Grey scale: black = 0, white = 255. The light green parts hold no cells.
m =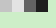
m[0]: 196
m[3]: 30

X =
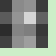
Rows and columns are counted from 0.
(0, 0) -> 55
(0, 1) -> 138
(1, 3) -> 98
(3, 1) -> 143
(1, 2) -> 213
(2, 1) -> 132

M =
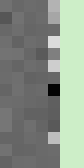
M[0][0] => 113
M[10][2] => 111
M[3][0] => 111
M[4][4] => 127
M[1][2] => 104
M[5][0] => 107
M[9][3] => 98
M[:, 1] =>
[104, 114, 110, 99, 114, 101, 111, 112, 108, 105, 103, 102, 101, 108]
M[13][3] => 105
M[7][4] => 3
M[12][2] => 102
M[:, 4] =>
[179, 166, 106, 219, 127, 206, 104, 3, 95, 94, 89, 190, 108, 106]
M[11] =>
[102, 102, 108, 106, 190]
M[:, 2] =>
[108, 104, 102, 109, 103, 109, 99, 105, 105, 98, 111, 108, 102, 109]
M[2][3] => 104

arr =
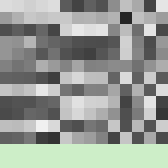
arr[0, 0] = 220
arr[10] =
[190, 187, 201, 240, 217, 89, 79, 118, 107, 198, 80, 184, 84, 205]
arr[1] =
[155, 176, 199, 193, 200, 200, 177, 179, 169, 179, 38, 192, 176, 156]
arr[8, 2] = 82
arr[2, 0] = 78
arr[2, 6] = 231
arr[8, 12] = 227
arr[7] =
[196, 183, 195, 231, 205, 116, 97, 130, 129, 166, 97, 177, 90, 219]
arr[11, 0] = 96
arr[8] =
[78, 83, 82, 95, 102, 201, 225, 209, 207, 180, 67, 137, 227, 67]
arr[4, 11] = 134
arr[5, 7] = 129
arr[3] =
[149, 145, 181, 113, 100, 92, 80, 77, 76, 85, 209, 128, 76, 152]
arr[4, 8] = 85
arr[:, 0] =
[220, 155, 78, 149, 149, 129, 98, 196, 78, 74, 190, 96]
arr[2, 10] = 188
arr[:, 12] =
[67, 176, 228, 76, 80, 146, 204, 90, 227, 208, 84, 169]
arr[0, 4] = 221
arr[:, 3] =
[215, 193, 102, 113, 87, 174, 80, 231, 95, 98, 240, 61]
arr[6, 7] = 190
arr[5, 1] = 115
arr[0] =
[220, 216, 208, 215, 221, 91, 67, 96, 81, 141, 192, 169, 67, 229]
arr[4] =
[149, 133, 121, 87, 114, 81, 71, 64, 85, 104, 206, 134, 80, 138]
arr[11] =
[96, 100, 119, 61, 51, 199, 167, 157, 130, 68, 197, 81, 169, 75]
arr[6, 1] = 96
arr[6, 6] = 215

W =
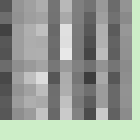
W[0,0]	86
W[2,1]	158
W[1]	[109, 146, 158, 163, 115, 169, 126, 97, 159, 113, 138]
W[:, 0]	[86, 109, 66, 87, 83, 108, 72, 81, 91, 87]
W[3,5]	222
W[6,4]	86
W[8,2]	174
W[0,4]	116
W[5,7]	113
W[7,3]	188
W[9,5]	202
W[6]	[72, 159, 191, 220, 86, 172, 118, 61, 169, 87, 142]
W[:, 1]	[149, 146, 158, 158, 158, 143, 159, 147, 156, 142]
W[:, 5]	[184, 169, 224, 222, 232, 154, 172, 174, 192, 202]
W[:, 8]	[153, 159, 176, 177, 188, 147, 169, 156, 156, 202]
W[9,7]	75
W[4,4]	106
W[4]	[83, 158, 174, 175, 106, 232, 120, 69, 188, 95, 145]
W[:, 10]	[147, 138, 151, 146, 145, 139, 142, 146, 145, 139]
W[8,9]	105
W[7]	[81, 147, 161, 188, 110, 174, 128, 111, 156, 105, 146]
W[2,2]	175
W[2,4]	105
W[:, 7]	[115, 97, 88, 79, 69, 113, 61, 111, 93, 75]

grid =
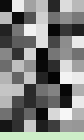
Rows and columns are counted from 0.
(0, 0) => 12
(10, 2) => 200
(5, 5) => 222
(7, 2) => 41
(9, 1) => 52
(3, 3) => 224
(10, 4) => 61
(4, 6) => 113
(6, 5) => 243
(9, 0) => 113
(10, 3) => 29
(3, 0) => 51
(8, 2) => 42
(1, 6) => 121
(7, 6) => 174
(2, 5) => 55
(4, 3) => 5
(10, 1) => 48
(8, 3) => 77
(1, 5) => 142
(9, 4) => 216
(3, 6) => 234
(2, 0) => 34
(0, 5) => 220

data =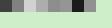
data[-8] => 64
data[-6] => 209
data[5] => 149
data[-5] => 173

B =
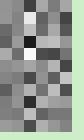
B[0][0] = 148
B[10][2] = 77
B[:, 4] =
[123, 141, 168, 189, 70, 180, 95, 189, 159, 120, 150]
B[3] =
[96, 154, 27, 183, 189, 150]
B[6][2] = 73
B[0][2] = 64
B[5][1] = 149
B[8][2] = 46
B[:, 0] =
[148, 149, 106, 96, 171, 141, 132, 94, 124, 127, 155]
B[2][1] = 135
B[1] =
[149, 131, 233, 98, 141, 68]
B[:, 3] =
[168, 98, 107, 183, 76, 139, 146, 114, 177, 99, 175]
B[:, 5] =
[166, 68, 86, 150, 116, 69, 196, 78, 154, 120, 131]

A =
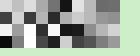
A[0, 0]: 218
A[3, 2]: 254
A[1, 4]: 42
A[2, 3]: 48
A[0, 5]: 20
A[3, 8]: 126
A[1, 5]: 175
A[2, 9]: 211
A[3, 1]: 126
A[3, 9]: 154
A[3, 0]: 11
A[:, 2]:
[221, 60, 253, 254]
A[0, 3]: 170

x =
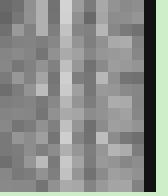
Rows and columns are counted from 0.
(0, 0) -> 106
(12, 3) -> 127
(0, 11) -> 142
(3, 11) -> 131
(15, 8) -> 153
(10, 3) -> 145
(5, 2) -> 129
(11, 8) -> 189
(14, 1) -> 121
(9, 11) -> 135
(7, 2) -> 147
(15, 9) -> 164
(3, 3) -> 126
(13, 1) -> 124
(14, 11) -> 145
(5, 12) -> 18
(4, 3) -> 117
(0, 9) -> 147
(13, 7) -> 124
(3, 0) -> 123
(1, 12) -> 18
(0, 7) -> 123
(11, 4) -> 117
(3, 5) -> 183
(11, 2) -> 140
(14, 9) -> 159
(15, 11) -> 130
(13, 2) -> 150
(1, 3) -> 176
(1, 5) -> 209
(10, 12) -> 18
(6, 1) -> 151
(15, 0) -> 137
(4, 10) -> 157
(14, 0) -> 135
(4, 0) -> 133
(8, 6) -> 148
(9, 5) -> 169

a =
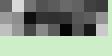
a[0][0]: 99
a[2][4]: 92
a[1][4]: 48
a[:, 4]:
[91, 48, 92]
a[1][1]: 141
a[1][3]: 50
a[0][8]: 59
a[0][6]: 98
